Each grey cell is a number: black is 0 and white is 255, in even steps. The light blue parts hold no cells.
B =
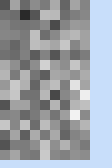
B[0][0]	83
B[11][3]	122
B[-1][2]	126
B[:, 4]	[123, 188, 136, 110, 179, 131, 209, 94, 169, 183, 95, 154, 188, 121, 194, 201]
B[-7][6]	136
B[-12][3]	189
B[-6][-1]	191
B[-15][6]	110
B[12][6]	112
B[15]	[138, 165, 126, 120, 201, 136, 129, 145, 140]
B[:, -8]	[163, 109, 118, 132, 102, 107, 143, 123, 201, 198, 162, 136, 135, 164, 125, 165]
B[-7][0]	178
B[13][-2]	132
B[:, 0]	[83, 114, 131, 134, 121, 113, 170, 181, 152, 178, 83, 132, 198, 105, 83, 138]
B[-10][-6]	141
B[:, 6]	[101, 110, 133, 173, 198, 138, 142, 162, 127, 136, 105, 158, 112, 101, 178, 129]
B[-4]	[198, 135, 193, 109, 188, 148, 112, 152, 181]
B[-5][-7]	104
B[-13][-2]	183
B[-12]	[121, 102, 125, 189, 179, 166, 198, 134, 162]
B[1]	[114, 109, 41, 85, 188, 185, 110, 126, 135]
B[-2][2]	124
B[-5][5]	117
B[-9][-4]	167

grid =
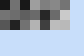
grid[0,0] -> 23
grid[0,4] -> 127
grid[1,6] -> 202
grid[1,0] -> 116
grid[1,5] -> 107
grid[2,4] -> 63
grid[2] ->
[86, 34, 114, 179, 63, 188, 185]

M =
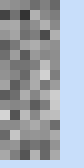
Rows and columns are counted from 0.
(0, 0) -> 151
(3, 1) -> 164
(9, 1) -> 110
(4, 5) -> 144
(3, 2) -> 112
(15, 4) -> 104
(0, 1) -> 143
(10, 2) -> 138
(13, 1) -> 197
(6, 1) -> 115
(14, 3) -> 117
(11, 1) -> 84
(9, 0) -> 92
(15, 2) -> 85
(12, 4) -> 148
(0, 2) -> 135
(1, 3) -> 177
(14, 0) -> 145
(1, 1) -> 114
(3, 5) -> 176
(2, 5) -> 137
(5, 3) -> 153
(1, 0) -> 67
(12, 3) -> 170
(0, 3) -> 110
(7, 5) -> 126
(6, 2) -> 116
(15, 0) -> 168
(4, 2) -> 162

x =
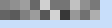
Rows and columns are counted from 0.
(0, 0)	132
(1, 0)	100
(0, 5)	117
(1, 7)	152
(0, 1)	144
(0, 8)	144
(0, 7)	193

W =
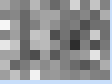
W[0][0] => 172
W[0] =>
[172, 141, 127, 183, 139, 105, 132, 211, 125, 196, 130]
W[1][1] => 135
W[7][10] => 126
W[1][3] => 152
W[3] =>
[132, 159, 106, 196, 187, 78, 115, 71, 109, 203, 111]
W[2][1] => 165
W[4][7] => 45
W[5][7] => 144
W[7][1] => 192
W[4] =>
[230, 196, 97, 180, 186, 146, 104, 45, 128, 79, 120]
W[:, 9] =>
[196, 102, 111, 203, 79, 227, 115, 129]
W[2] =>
[246, 165, 104, 128, 165, 143, 116, 125, 79, 111, 113]
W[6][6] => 129
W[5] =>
[162, 164, 95, 77, 158, 89, 129, 144, 156, 227, 138]
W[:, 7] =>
[211, 117, 125, 71, 45, 144, 107, 133]
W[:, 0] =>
[172, 130, 246, 132, 230, 162, 187, 158]
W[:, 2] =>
[127, 105, 104, 106, 97, 95, 123, 141]
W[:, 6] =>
[132, 123, 116, 115, 104, 129, 129, 141]
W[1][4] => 163

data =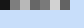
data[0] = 21
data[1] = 126

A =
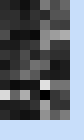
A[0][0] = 41
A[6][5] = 20
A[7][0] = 56
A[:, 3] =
[35, 50, 45, 10, 57, 34, 113, 88, 20, 36, 50, 22]
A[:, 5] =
[76, 84, 65, 157, 58, 47, 20, 27, 116, 53, 53, 94]
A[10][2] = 33
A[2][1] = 47
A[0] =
[41, 29, 15, 35, 122, 76, 103]
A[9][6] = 73
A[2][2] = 40
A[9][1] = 100
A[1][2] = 26
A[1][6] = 84
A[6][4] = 102
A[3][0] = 77
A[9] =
[217, 100, 173, 36, 0, 53, 73]
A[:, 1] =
[29, 47, 47, 16, 27, 43, 47, 74, 12, 100, 30, 26]

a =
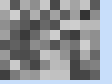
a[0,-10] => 199
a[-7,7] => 159
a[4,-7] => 140
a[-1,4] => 197
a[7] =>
[63, 123, 158, 151, 197, 193, 194, 68, 70, 97]
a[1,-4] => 91
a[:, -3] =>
[164, 159, 206, 61, 116, 79, 67, 68]
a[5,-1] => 103
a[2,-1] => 185
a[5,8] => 173
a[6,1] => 202
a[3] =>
[160, 88, 58, 103, 164, 205, 82, 61, 156, 143]
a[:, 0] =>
[199, 160, 143, 160, 84, 154, 118, 63]
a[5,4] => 197
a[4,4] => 128
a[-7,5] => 162
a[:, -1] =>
[90, 141, 185, 143, 144, 103, 129, 97]
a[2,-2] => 186
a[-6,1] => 113
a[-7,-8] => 95

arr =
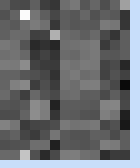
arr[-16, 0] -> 95
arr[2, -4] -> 88
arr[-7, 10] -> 74
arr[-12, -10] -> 41
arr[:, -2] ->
[99, 88, 118, 53, 78, 86, 75, 82, 72, 94, 133, 116, 81, 75, 122, 59]
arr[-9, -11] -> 86
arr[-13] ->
[96, 107, 106, 64, 66, 176, 107, 103, 94, 105, 73, 53, 94]
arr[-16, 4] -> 62
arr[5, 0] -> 111
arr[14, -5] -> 83
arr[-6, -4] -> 88
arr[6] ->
[123, 121, 140, 66, 59, 58, 120, 114, 122, 120, 68, 75, 39]
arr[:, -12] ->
[75, 99, 89, 107, 113, 115, 121, 99, 128, 85, 82, 77, 117, 97, 81, 104]
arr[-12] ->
[120, 113, 84, 41, 49, 38, 111, 113, 117, 122, 58, 78, 94]
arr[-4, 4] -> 71
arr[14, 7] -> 86
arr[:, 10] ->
[78, 94, 122, 73, 58, 88, 68, 66, 90, 74, 131, 127, 71, 94, 126, 45]
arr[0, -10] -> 95
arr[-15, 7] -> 87
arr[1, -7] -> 92
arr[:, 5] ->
[54, 71, 55, 176, 38, 52, 58, 50, 60, 73, 34, 53, 77, 117, 32, 73]
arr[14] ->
[79, 81, 83, 110, 109, 32, 88, 86, 83, 89, 126, 122, 94]
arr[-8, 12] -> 10
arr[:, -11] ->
[73, 251, 110, 106, 84, 104, 140, 86, 136, 62, 89, 99, 59, 69, 83, 196]
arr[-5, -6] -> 90

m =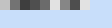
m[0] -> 194
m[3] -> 79
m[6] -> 134

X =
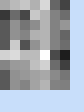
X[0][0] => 168
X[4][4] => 180
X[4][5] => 130
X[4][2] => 82
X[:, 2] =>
[198, 71, 117, 132, 82, 187, 156, 152, 132]
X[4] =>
[88, 203, 82, 146, 180, 130, 109]
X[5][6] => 29
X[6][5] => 108
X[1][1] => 107
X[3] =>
[89, 145, 132, 177, 180, 130, 101]
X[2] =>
[89, 145, 117, 141, 180, 130, 150]
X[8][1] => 145
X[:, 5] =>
[102, 130, 130, 130, 130, 74, 108, 138, 130]
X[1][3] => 200
